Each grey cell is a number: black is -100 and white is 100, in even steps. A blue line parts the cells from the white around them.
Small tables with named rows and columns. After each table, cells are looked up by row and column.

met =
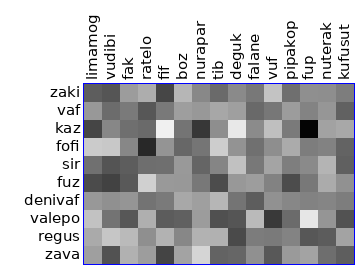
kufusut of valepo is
-36
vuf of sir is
29
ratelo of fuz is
63
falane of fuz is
23
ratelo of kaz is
-17
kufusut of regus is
28
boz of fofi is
-19
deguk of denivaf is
-9
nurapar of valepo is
22
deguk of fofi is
15
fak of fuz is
-30
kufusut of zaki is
-2
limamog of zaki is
-27
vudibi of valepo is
-10
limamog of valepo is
52
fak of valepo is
-32
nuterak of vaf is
18

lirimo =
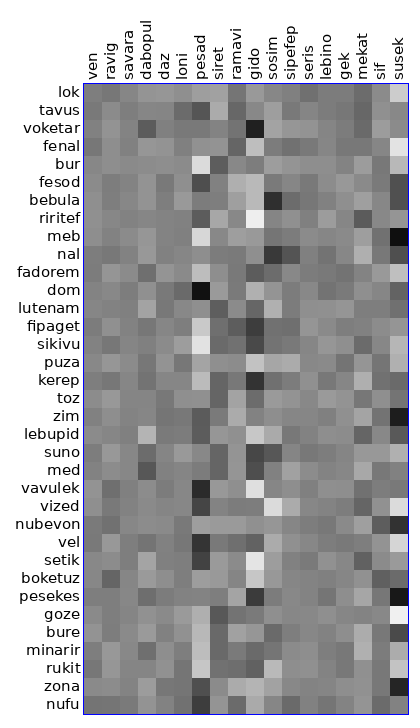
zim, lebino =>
0
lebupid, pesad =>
-28
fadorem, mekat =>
3
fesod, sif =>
-4
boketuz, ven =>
6
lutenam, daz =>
-6
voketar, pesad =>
-5
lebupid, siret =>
18
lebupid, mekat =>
-21

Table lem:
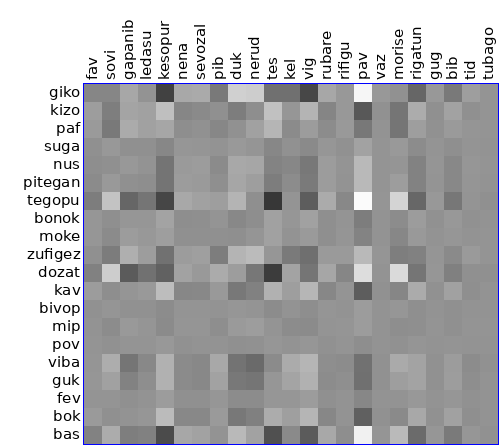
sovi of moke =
9
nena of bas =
31
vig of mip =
9
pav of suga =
27
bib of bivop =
13
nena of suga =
18
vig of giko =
-44
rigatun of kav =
34
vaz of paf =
15
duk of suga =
20
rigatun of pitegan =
2
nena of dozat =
27
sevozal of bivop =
16
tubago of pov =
15
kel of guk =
29
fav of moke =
18
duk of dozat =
23
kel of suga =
14
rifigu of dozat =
5
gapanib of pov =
16
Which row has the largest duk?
giko

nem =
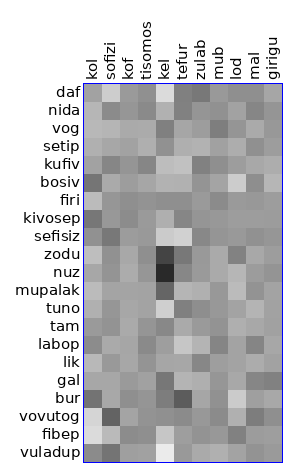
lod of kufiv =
23
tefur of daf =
0
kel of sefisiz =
59
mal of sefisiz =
14
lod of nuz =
43
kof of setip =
27
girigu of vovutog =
12
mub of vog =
-1
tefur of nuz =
6
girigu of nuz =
16
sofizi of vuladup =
-9
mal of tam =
32
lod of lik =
28
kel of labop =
24
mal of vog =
33
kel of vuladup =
84
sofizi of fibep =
46

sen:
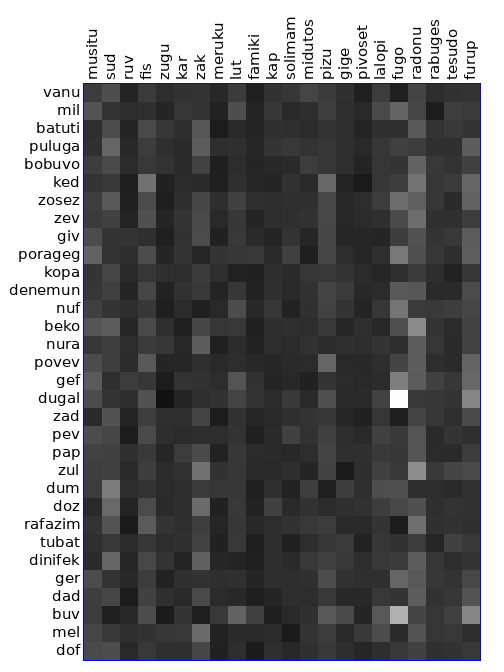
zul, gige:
-80
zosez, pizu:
-44
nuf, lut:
-40
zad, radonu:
-47
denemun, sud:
-50
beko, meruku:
-58
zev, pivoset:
-66
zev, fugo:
-42
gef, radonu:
-28
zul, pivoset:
-64
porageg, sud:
-60
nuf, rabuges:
-55
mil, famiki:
-72
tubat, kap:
-64
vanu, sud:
-39
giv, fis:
-63
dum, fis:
-60
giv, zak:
-41

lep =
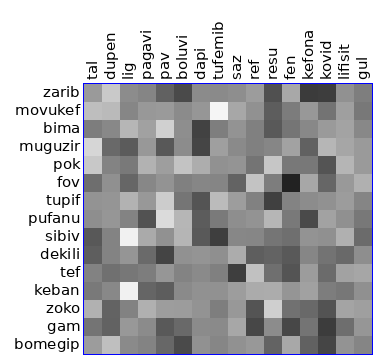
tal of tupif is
15
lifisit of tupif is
22
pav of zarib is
-24
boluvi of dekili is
14
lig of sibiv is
89
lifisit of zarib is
14
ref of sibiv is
5
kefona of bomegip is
-24
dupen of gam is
-23
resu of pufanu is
43
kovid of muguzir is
43
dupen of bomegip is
50
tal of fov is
-14
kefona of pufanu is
-42
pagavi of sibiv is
33
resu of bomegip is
-22
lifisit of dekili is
-18
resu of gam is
10
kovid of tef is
-16
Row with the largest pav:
pufanu

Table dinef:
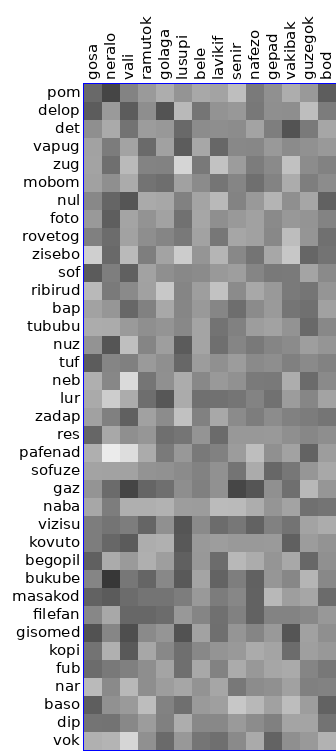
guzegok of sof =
29
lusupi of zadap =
51
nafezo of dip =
10
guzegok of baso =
23
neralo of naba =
-2
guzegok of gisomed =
26
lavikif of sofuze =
14
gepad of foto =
8
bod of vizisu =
35
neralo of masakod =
-29
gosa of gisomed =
-36
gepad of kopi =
29
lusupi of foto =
-11
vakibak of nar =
26
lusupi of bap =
5
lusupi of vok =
19
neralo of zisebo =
-18
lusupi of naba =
23
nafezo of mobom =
-13
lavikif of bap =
5

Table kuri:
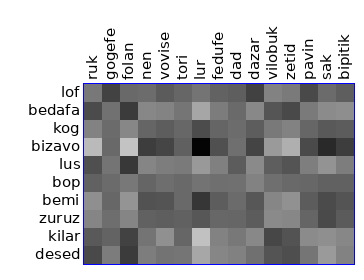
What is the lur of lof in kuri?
-9
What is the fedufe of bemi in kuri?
-27
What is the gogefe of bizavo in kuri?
-18
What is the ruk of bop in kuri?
-24
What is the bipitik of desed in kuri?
2
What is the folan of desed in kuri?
-54
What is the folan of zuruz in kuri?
4
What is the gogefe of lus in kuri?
-9
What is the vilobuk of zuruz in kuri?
8
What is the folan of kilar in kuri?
-48

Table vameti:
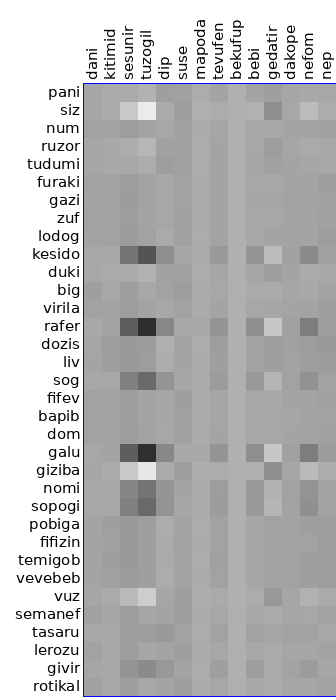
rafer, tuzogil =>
-64
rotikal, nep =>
28
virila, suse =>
27
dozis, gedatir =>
24
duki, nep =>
32
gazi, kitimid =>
27
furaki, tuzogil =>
28
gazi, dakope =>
28
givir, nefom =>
22
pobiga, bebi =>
30
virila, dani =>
27
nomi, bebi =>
21
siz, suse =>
24
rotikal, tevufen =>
31
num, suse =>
26
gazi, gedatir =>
30
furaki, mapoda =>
34
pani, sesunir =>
33
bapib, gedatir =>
31

